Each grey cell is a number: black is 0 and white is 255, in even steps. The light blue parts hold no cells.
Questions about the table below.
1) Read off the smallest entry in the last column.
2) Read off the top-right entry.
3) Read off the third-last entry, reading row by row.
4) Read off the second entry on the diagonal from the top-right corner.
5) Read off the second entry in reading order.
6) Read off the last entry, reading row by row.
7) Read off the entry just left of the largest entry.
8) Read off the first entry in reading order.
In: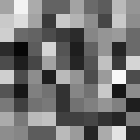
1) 30
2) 149
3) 171
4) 201
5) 242
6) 43
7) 155
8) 163

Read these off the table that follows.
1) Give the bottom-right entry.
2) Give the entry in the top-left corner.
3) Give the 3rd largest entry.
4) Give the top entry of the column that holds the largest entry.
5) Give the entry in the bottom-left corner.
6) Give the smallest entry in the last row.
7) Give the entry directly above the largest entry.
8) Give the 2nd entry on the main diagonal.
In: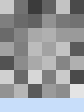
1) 228
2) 202
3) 208
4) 74
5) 146
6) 90
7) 74
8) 106

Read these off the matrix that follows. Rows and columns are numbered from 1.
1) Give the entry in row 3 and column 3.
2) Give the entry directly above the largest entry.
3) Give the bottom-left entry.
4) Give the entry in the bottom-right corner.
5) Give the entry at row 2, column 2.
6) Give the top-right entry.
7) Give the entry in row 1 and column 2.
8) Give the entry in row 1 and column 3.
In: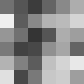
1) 52
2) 113
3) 224
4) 158
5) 92
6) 173
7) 85
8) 60

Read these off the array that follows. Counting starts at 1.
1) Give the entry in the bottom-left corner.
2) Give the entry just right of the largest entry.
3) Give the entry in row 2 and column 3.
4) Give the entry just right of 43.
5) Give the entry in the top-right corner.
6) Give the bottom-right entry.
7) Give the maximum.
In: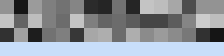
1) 49
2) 189
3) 189
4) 37
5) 147
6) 21
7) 204

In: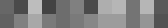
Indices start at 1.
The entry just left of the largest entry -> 74
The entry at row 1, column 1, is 103
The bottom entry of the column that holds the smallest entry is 122
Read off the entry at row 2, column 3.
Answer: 168
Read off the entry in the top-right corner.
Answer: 89

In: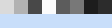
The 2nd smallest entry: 44
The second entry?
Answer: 178
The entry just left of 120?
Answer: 92
